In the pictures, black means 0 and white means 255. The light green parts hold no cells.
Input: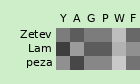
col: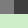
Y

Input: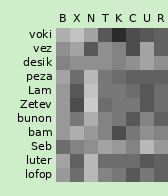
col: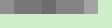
T
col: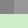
R
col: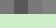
C
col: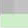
N
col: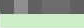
R
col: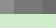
T

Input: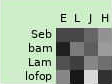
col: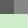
J
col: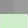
H
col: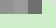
H
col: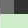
H
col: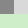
J
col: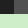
E

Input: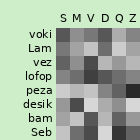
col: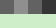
Q
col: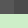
V
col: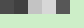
V
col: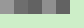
Q

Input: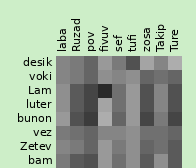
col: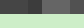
pov
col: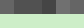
zosa
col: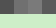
Ruzad
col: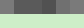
Ruzad
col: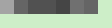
zosa

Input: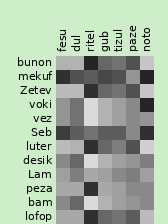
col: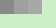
fesu
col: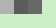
gub

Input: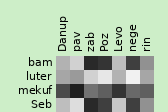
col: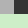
Levo
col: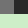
zab
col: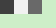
nege
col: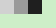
pav
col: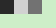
zab

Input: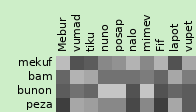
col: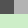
vumad
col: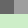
tiku
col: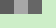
tiku
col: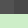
nalo
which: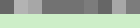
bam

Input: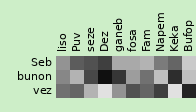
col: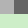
Puv
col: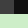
Dez
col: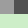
fosa
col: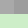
fosa

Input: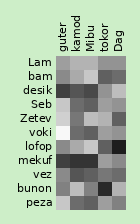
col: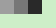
tokor
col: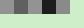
Dag

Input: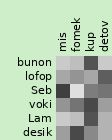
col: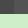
kup
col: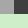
mis
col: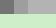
detov
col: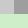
mis
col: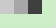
mis

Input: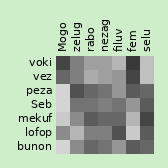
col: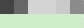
Mogo
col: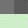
rabo
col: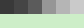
fem
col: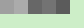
rabo
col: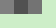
zelug
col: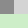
Mogo

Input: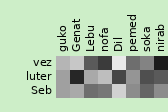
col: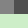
soka
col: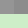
pemed
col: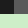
nirab
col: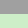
guko
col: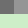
pemed

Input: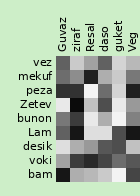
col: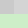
guket
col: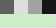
Guvaz
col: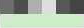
daso
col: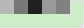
Veg

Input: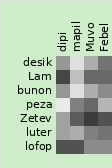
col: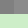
Muvo
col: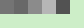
Febel

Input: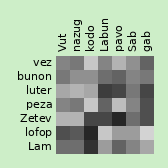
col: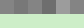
Sab
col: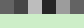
pavo

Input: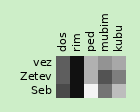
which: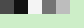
Seb
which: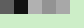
vez

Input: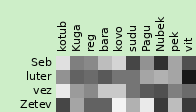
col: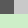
bara
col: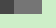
sudu
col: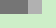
sudu
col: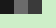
vit

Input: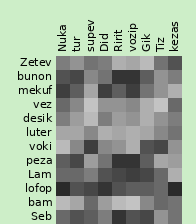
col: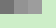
kezas
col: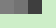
Did

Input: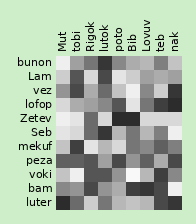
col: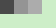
poto
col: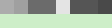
Rigok
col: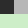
poto

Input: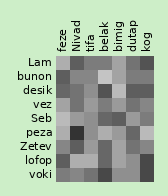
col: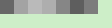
feze
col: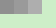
tifa
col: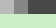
kog

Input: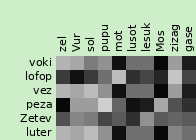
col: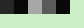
Mos
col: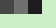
lesuk
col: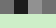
lesuk
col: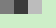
sol
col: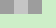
zizag
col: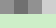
pupu
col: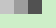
zizag

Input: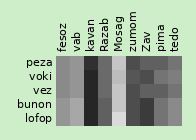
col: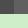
Zav
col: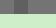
pima
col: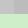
Mosag
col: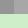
vab

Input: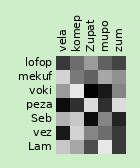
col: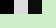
Zupat
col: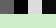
Zupat
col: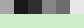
mupo
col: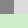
zum
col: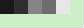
mupo

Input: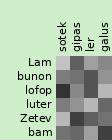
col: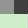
gipas
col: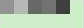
galus
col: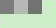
sotek
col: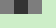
sotek
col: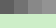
gipas
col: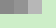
galus

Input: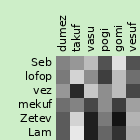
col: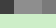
pogi
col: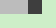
gomi

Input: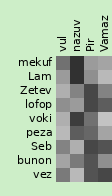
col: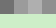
vul
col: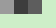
nazuv
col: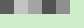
Vamaz

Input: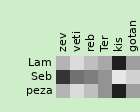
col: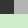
zev
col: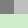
reb
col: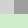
gotan
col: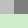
reb
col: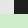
kis
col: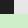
kis

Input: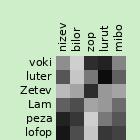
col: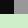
lurut
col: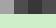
bilor
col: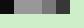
lurut
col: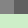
mibo
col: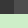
bilor

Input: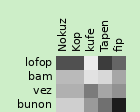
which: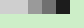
bunon
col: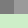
kufe

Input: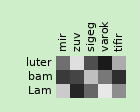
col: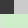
mir
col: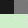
varok
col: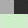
tifir
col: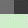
mir
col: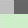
sigeg
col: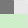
varok

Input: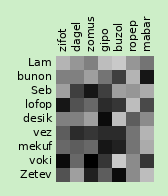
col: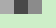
mabar
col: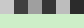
buzol
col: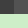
dagel
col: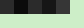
gipo
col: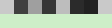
buzol

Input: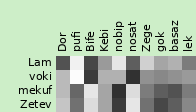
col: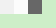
pufi
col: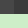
Bife
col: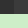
nobip
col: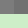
Zege
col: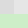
nosat

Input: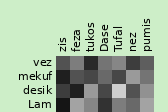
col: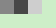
Tufal
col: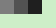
feza
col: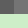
pumis

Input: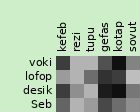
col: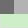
tupu
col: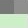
sovut
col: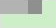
rezi
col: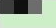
kotap
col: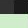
gefas
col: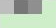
sovut

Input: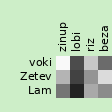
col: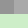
riz
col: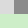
beza

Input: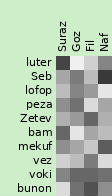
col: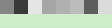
Naf
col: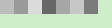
Fil
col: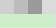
Fil

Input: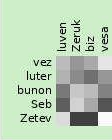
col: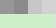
Zeruk
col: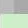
biz
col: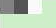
vesa

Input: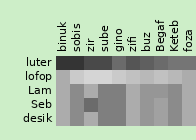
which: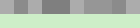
Lam
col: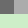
zir
